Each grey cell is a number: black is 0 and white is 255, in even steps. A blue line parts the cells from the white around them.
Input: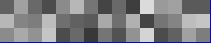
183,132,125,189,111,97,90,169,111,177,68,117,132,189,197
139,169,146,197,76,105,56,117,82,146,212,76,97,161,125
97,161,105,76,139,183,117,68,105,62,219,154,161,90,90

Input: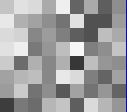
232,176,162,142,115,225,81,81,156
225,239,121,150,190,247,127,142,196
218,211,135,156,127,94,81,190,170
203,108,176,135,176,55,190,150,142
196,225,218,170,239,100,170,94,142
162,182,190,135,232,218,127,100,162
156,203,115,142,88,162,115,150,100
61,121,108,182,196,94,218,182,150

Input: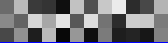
137,99,214,167,228,87,221,115,44,206,200,123
107,186,58,52,15,194,80,200,235,44,72,180
72,145,30,186,8,151,15,123,30,36,23,130

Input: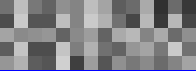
164,138,144,150,99,138,157,99,170,184,132,170,107,144
150,177,93,85,208,63,157,85,144,120,138,107,132,164
113,190,120,99,144,132,190,164,93,107,170,49,107,56
93,196,77,77,196,126,177,113,99,150,164,120,202,113
77,202,85,85,190,132,202,177,113,70,184,56,184,70

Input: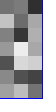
195,108,168
160,189,115
153,237,168
137,81,67
129,54,176
115,123,47
81,216,208

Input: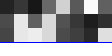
75,231,96,216,82,55,29,48
69,231,237,216,75,63,41,223
35,55,23,104,209,89,250,96

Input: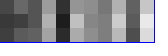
71,104,84,156,49,149,142,119,177,97,198
63,91,97,163,43,171,142,126,185,78,219
57,63,84,177,29,192,134,126,204,91,233

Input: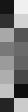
195,15
174,71
168,84
155,99
120,106
49,211
36,203
21,240
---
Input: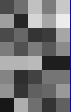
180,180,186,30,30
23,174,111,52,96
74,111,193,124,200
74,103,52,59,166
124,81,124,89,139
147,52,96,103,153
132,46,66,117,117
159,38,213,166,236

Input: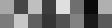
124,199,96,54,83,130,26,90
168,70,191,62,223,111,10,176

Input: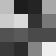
204,218,51,120
82,90,74,74
58,44,133,238
190,29,36,168

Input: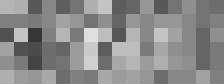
81,196,54,128,181,122,223,189,87,181,135,196,162,135,101,143
181,175,87,135,93,115,175,196,93,101,150,87,115,143,115,109
175,156,150,168,109,128,122,168,156,162,150,109,135,135,162,128
128,128,122,135,162,150,115,143,101,150,135,150,150,135,115,128
143,122,67,109,115,156,208,109,168,181,156,175,150,143,101,122
162,81,75,109,101,156,202,93,189,189,122,168,143,135,101,122

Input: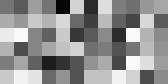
235,249,133,97,202,55,90,139,43,249,179,139
202,242,228,105,146,82,194,194,242,210,76,139
125,166,97,29,49,82,146,172,69,249,222,158
172,152,202,179,216,105,63,187,97,69,216,90
117,90,158,117,7,210,43,222,125,111,152,166
179,76,133,166,194,210,111,125,82,117,187,146

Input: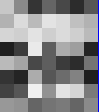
178,219,186,227,219,192,178
213,207,227,207,219,207,186
186,165,72,94,59,44,116
152,146,101,116,122,101,138
199,138,52,101,72,44,86
66,86,241,146,227,213,122
30,59,234,94,172,158,36
52,36,172,86,108,130,30

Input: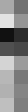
212,155
227,149
177,133
191,127
183,121
169,114
80,72
17,44
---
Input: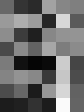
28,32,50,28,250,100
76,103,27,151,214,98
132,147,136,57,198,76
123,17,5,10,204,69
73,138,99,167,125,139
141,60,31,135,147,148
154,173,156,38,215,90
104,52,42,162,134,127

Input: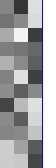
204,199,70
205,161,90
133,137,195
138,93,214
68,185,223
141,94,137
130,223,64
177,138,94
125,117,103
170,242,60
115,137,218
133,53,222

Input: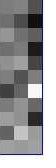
160,154,160
98,195,155
157,145,40
123,147,104
64,101,246
126,83,126
144,159,69
111,123,28
149,113,95
111,77,17
125,129,81

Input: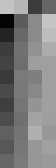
102,122,150,154
87,119,151,161
97,116,175,151
77,112,163,158
63,117,148,160
74,121,136,159
58,122,127,159
67,110,158,159
60,112,146,172
36,104,138,189
4,92,138,197
195,182,59,101

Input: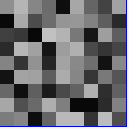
124,134,13,101,185,185,52,188,78
167,80,106,174,127,8,8,43,130
104,15,95,27,74,98,176,46,97
19,163,161,94,172,134,54,121,85
132,52,146,37,163,137,111,18,136
42,182,161,21,157,176,74,53,69
64,56,8,193,179,120,22,158,94
9,169,76,109,149,151,130,94,41
143,181,134,108,14,167,101,67,162

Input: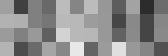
180,76,106,165,135,232,100,155,223,152,133,81
155,129,153,95,211,184,183,152,98,138,69,137
178,176,128,118,185,184,156,152,70,137,69,134
160,64,128,105,188,133,188,151,93,163,44,108
